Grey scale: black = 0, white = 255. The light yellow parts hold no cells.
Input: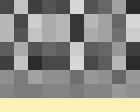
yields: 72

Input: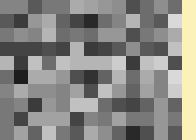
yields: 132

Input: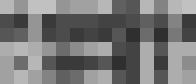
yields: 183

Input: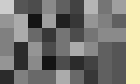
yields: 205

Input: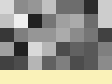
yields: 217

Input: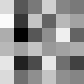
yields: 218

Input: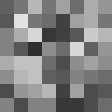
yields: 96

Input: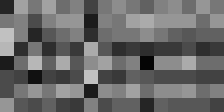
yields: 37

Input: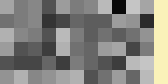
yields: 165
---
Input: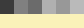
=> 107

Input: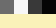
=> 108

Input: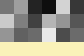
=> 107

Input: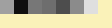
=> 110

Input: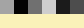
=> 112

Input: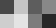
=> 206

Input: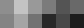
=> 114
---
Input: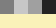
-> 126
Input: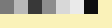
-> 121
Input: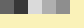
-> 100
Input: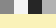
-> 135
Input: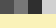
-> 79
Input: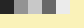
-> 37
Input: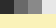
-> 44
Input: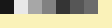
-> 23
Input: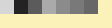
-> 214
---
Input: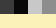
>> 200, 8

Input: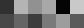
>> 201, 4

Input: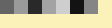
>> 206, 19

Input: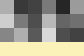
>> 217, 38

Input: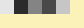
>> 229, 43

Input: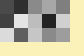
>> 228, 35
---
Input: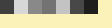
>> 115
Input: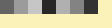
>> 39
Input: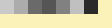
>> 85
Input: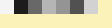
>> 181
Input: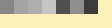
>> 197
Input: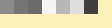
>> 245
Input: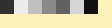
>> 138
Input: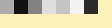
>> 223
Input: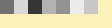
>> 178
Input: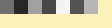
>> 71
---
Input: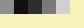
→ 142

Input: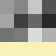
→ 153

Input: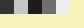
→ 51

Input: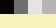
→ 5

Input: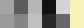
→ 164

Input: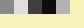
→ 138

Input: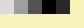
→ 219

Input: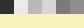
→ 48
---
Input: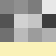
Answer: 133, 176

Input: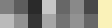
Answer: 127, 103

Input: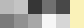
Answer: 186, 214

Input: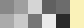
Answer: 136, 42

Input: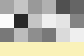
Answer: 165, 239

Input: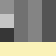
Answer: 144, 84

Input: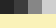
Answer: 37, 207

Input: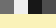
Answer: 110, 77

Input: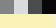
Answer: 131, 8

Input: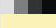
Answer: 223, 12
